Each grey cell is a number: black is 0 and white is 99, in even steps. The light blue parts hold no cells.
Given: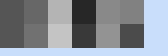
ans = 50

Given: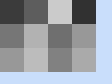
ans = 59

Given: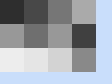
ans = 25

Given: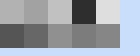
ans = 86

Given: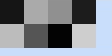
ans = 11

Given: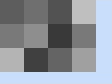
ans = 47

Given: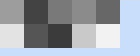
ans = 40
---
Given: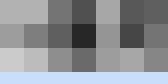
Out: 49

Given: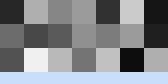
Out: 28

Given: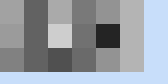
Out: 38

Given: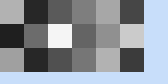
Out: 42

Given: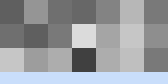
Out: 37

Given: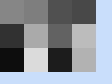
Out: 66
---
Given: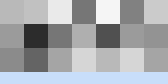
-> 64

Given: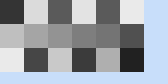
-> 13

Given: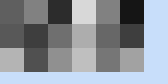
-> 63

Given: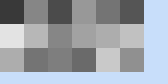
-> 56

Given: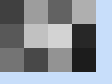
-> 11

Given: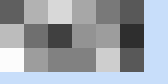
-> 34

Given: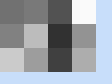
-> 67

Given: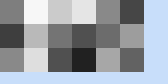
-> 38
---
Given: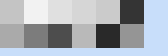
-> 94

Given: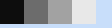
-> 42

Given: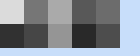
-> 46

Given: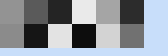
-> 35

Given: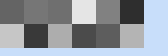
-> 46

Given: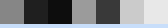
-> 12

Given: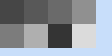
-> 34
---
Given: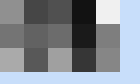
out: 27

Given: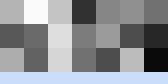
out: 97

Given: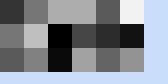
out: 46

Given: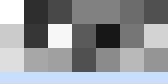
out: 18

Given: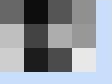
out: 5

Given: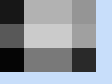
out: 69
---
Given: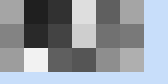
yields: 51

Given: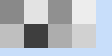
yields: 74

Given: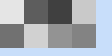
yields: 44

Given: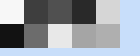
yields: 7

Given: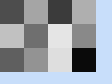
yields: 75

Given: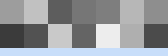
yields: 23
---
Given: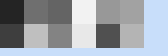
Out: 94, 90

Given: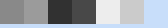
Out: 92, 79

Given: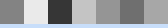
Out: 91, 76

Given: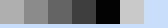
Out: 78, 68

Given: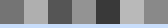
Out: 72, 68

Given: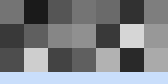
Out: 83, 80

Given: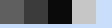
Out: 77, 37

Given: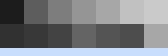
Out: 78, 75

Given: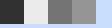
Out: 91, 58
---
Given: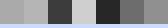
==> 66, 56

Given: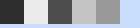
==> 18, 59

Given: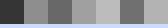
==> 20, 69

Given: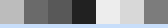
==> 73, 48

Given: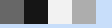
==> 40, 67

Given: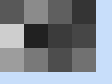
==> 34, 44

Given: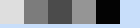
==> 86, 1

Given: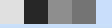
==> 87, 45
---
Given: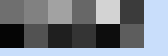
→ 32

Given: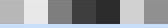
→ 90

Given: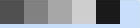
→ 50

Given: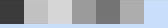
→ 75

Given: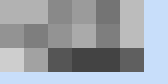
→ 63

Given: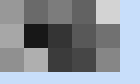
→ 68

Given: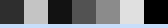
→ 76
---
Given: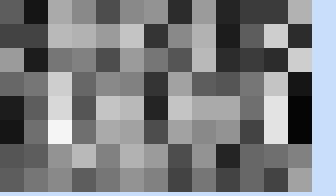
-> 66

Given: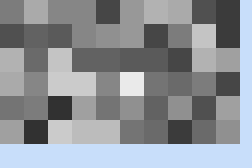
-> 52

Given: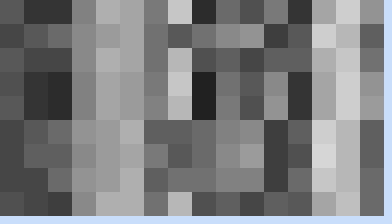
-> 20

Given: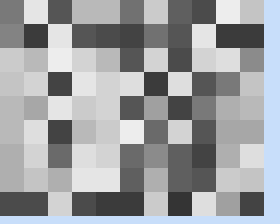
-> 33

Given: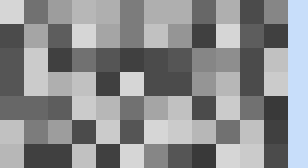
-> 61

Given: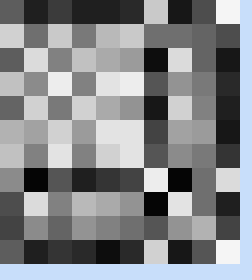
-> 23

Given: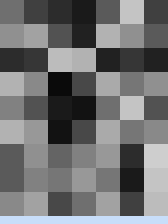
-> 17

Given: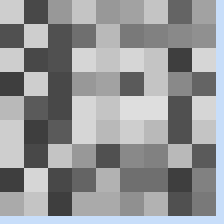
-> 59
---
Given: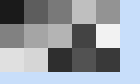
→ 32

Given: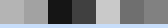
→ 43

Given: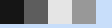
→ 89

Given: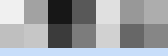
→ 40

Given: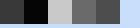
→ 41

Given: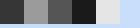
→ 10

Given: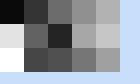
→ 46

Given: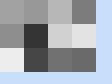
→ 44
